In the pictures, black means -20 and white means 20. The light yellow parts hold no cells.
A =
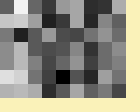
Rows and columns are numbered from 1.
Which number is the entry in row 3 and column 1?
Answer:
-1
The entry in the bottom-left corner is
8
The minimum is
-20
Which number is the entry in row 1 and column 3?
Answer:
-4
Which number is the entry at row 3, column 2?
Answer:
-15
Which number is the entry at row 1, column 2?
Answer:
18
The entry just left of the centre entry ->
-8
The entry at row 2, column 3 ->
5
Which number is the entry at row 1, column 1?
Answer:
-5
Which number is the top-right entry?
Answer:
7
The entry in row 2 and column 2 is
12
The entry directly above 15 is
2
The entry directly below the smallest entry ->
-6
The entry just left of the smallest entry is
-10
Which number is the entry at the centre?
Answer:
-7
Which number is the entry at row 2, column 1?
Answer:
11

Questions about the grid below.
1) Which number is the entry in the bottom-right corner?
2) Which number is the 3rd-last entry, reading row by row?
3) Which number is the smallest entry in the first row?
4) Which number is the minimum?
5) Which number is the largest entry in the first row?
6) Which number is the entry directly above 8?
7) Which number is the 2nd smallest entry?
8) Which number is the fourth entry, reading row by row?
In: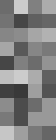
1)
-4
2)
5
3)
-3
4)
-11
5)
12
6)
-4
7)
-10
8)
7

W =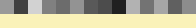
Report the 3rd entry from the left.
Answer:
13
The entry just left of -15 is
-8
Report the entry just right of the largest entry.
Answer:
0
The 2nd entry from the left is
-10

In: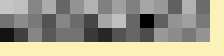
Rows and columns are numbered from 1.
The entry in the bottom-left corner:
-17
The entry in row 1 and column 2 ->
10
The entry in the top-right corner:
-3
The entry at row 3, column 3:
1
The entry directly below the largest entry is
-2
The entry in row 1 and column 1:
11
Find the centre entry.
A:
6
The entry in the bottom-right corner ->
3
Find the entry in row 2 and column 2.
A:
2
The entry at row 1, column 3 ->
1
